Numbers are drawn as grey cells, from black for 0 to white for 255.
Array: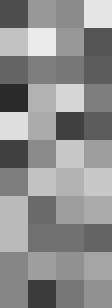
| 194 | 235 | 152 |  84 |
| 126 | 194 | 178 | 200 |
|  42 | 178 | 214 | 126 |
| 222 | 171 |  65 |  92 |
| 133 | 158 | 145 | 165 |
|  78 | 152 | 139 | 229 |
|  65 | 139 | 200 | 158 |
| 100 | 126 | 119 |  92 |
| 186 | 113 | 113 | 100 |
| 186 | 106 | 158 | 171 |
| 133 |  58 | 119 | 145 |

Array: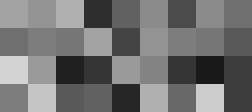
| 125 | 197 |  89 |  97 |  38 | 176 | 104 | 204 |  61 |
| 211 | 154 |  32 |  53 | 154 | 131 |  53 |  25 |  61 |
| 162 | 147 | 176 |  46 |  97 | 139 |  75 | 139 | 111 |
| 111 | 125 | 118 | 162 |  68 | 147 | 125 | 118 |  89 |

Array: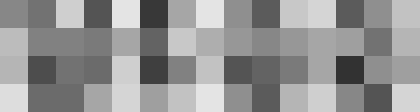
| 188 | 129 | 129 | 122 | 166 |  99 | 200 | 174 | 151 | 135 | 151 | 166 | 159 | 114 | 181 |
| 135 | 114 | 207 |  84 | 228 |  56 | 166 | 228 | 143 |  91 | 200 | 213 |  91 | 143 | 194 |
| 221 | 107 | 107 | 166 | 213 | 159 | 194 | 228 | 143 |  91 | 181 | 207 | 135 |  84 | 213 |
| 181 |  77 | 114 | 107 | 207 |  63 | 129 | 194 |  84 |  99 | 122 | 166 |  50 | 143 | 159 |

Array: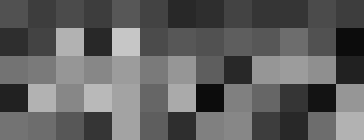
|  33 | 178 | 135 | 185 | 163 | 102 | 170 |  12 | 128 | 102 |  53 |  19 | 150 |
| 115 | 122 | 150 | 135 | 156 | 122 | 150 |  94 |  40 | 150 | 156 | 143 |  33 |
| 115 | 109 |  87 |  53 | 163 |  94 |  46 | 128 | 135 |  61 |  40 | 109 | 178 |
|  46 |  67 | 178 |  40 | 198 |  75 |  87 |  81 |  94 |  87 | 109 |  81 |  12 |
|  81 |  61 |  75 |  61 |  87 |  67 |  40 |  46 |  67 |  53 |  53 |  75 |  61 |

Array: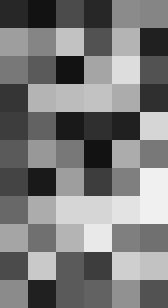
|  75 | 201 |  90 |  61 | 207 | 194 |
|  53 | 180 | 188 | 194 | 172 |  47 |
| 104 | 172 | 214 | 214 | 227 | 240 |
|  90 | 152 | 120 |  18 | 172 | 120 |
| 158 | 133 | 194 |  82 | 180 |  32 |
| 165 | 112 | 180 | 233 | 127 | 112 |
|  61 |  98 |  25 |  47 |  32 | 214 |
| 120 |  90 |  18 | 165 | 221 |  82 |
| 139 |  32 |  90 |  98 | 145 |  82 |
|  68 |  25 | 158 |  61 | 127 | 240 |
|  39 |  18 |  75 |  39 | 139 | 133 |

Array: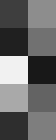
|  62 | 141 |
|  46 | 126 |
|  32 | 113 |
| 169 |  99 |
| 241 |  24 |

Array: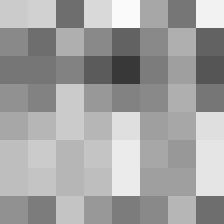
| 203 | 209 | 110 | 217 | 250 | 167 | 118 | 242 |
| 190 | 203 | 182 | 196 | 235 | 167 | 152 | 229 |
| 190 | 196 | 182 | 190 | 235 | 159 | 159 | 229 |
| 167 | 182 | 203 | 182 | 223 | 159 | 167 | 223 |
| 145 | 130 | 203 | 152 | 130 | 137 | 175 | 118 |
| 145 | 124 | 196 | 152 | 124 | 137 | 182 | 110 |
| 118 | 118 | 130 |  91 |  56 | 124 | 159 |  85 |
| 137 | 110 | 175 | 137 |  98 | 137 | 175 |  98 |
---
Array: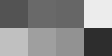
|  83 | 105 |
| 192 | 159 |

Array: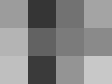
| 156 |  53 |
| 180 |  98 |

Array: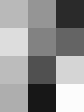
| 185 | 149 |
| 221 | 130 |

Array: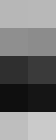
| 183 | 184 |
| 143 | 140 |

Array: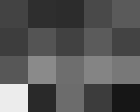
| 67 | 46 |
| 61 | 84 |

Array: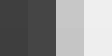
| 63 | 69 |
| 62 | 69 |

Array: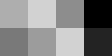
| 174 | 210 |
| 121 | 156 |

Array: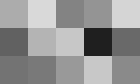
| 172 | 217 |
|  97 | 180 |
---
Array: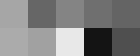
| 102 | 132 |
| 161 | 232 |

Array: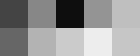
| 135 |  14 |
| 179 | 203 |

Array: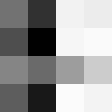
|  49 | 242 |
|   1 | 246 |

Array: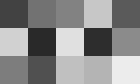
| 114 | 130 |
|  41 | 224 |

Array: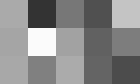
|  51 | 119 |
| 251 | 162 |

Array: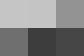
| 196 | 147 |
|  61 |  70 |

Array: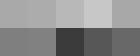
| 172 | 184 |
| 129 |  59 |

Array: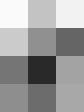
| 195 | 242 |
| 144 | 101 |

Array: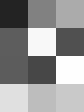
| 129 | 171 |
| 248 |  80 |
